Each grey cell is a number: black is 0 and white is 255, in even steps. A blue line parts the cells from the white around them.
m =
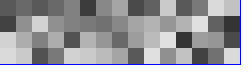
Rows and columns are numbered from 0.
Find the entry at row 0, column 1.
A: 105
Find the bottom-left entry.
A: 218
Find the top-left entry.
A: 89
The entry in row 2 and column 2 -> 129
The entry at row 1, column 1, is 144
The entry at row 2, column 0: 210
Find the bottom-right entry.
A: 218
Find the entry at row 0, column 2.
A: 89
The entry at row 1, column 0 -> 66

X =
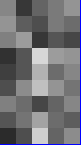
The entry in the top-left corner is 134
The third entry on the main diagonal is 55
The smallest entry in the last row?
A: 43
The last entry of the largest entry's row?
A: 148
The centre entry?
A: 178
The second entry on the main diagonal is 93
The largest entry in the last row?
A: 207
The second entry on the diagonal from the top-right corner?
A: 122
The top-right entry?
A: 148
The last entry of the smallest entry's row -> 140
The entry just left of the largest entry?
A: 85
